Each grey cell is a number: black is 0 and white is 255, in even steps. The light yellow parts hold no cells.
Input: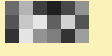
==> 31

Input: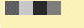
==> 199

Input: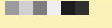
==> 239

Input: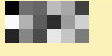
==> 188

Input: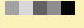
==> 98

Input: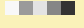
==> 227

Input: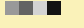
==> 99

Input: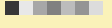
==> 188

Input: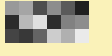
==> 141

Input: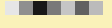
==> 197
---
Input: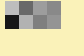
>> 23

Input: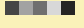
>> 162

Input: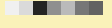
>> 143

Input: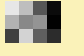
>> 63

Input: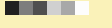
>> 79

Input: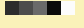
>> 76

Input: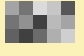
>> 64

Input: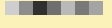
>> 111
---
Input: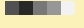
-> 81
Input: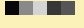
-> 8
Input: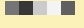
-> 117
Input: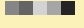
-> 134
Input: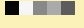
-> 6
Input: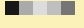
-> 23
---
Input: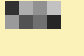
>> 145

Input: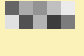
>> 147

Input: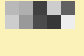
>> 64

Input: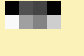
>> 68

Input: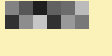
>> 30

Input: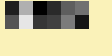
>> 0
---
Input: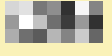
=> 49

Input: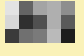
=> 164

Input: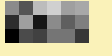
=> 208

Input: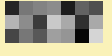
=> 28

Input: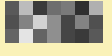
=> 122

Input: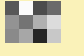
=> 251

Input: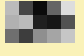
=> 11

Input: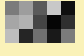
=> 90
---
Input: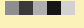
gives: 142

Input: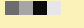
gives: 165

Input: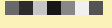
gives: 84

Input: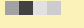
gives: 204

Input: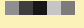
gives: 123

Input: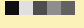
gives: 98

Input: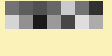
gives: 70

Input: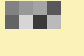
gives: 100

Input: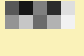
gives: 88
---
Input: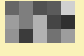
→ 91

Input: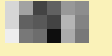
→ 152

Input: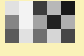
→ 184

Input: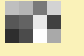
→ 121

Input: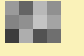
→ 184

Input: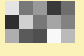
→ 57

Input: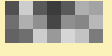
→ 175

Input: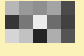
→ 164

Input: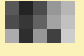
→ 151

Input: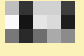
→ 209
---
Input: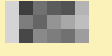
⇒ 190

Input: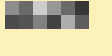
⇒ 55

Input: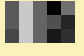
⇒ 36

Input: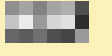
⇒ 45

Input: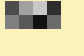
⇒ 46

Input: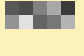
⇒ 59

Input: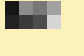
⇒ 162

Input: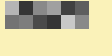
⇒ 94

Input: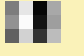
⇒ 158
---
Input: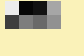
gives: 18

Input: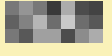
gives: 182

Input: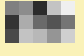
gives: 106

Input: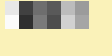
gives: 110

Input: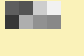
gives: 205

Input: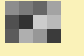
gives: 204

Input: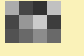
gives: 203

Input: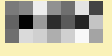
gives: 155

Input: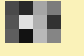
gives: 176

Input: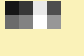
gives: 233
